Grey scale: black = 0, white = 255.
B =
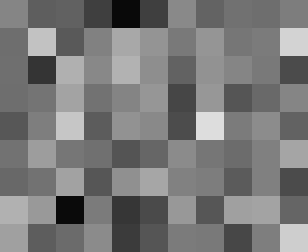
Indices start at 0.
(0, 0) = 133
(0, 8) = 113
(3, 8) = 85
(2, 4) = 178
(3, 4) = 132
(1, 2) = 89
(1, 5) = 148
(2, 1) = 52
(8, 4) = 59
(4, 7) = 221
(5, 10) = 165
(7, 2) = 10
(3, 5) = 150
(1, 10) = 211
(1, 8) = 118
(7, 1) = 153
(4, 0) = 87
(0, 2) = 97
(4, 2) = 198
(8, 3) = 139
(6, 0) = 104
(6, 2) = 162
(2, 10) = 75
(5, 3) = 112
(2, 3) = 136
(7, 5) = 74
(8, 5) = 85
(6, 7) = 125
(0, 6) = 137
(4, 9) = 140

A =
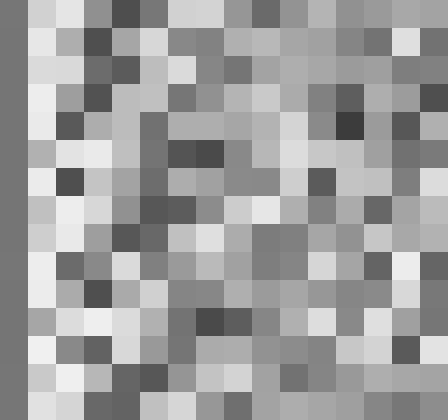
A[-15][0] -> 118
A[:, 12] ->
[145, 133, 155, 94, 60, 192, 195, 171, 146, 165, 134, 137, 199, 153, 159]
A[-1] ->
[118, 225, 213, 104, 99, 192, 214, 151, 111, 163, 173, 166, 159, 134, 119, 141]
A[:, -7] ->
[106, 184, 163, 201, 179, 183, 137, 230, 124, 126, 155, 134, 146, 162, 163]
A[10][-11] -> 208
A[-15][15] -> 163
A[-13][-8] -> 117
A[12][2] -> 137
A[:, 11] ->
[180, 161, 167, 129, 138, 199, 91, 129, 166, 214, 151, 221, 132, 133, 166]
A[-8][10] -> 175
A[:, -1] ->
[163, 114, 129, 79, 176, 122, 220, 187, 178, 101, 120, 118, 227, 164, 141]
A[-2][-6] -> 114
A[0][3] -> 144
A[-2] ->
[118, 201, 239, 183, 101, 87, 149, 195, 211, 162, 114, 133, 153, 174, 167, 164]
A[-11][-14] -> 89
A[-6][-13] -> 137
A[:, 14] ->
[168, 223, 126, 156, 87, 113, 126, 164, 168, 236, 216, 160, 90, 167, 119]
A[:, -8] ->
[150, 176, 117, 180, 166, 137, 138, 204, 172, 161, 175, 93, 173, 211, 111]
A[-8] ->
[117, 192, 237, 215, 145, 87, 92, 140, 204, 230, 175, 129, 171, 103, 164, 187]
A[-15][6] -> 209
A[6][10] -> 206
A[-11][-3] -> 155
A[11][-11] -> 177
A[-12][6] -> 118
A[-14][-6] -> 166

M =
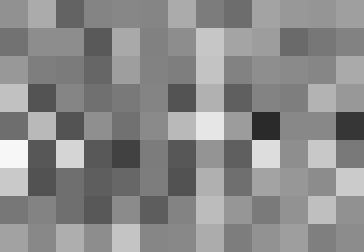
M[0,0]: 145
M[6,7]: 176
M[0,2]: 99
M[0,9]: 163
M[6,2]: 111
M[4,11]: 136
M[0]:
[145, 171, 99, 132, 135, 133, 171, 124, 109, 163, 152, 149, 159]
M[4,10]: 136
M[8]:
[162, 136, 174, 141, 196, 134, 136, 172, 125, 146, 158, 127, 140]
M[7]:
[119, 131, 111, 88, 139, 93, 131, 188, 150, 122, 146, 191, 145]
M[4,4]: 113
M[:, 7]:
[124, 198, 195, 177, 230, 148, 176, 188, 172]
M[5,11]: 200
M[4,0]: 110
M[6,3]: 94
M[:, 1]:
[171, 141, 126, 83, 185, 87, 82, 131, 136]
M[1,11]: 119
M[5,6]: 87
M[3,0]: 193
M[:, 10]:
[152, 106, 138, 126, 136, 142, 151, 146, 158]
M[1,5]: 129
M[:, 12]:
[159, 130, 170, 152, 54, 121, 203, 145, 140]
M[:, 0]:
[145, 114, 152, 193, 110, 247, 201, 119, 162]
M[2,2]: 123
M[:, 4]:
[135, 169, 158, 121, 113, 65, 103, 139, 196]
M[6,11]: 140

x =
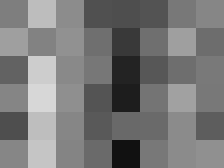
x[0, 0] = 126
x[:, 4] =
[78, 57, 35, 29, 105, 17]
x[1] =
[159, 130, 145, 111, 57, 111, 159, 109]
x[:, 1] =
[189, 130, 205, 215, 190, 197]
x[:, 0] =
[126, 159, 98, 133, 78, 134]
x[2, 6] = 110
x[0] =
[126, 189, 140, 80, 78, 83, 120, 134]
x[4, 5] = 106
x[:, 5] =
[83, 111, 87, 116, 106, 120]
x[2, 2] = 137

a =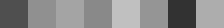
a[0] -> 79
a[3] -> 137
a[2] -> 164
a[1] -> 144

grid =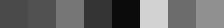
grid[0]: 74
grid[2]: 118
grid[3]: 52

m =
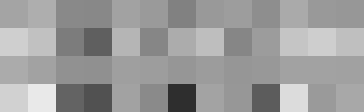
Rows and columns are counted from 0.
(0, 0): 164
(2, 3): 144
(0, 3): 136
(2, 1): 162
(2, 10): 162
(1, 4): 181
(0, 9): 142
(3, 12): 168
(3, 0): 209
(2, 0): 171
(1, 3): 95
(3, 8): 151
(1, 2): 124
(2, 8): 150
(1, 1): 193
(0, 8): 157
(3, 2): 99
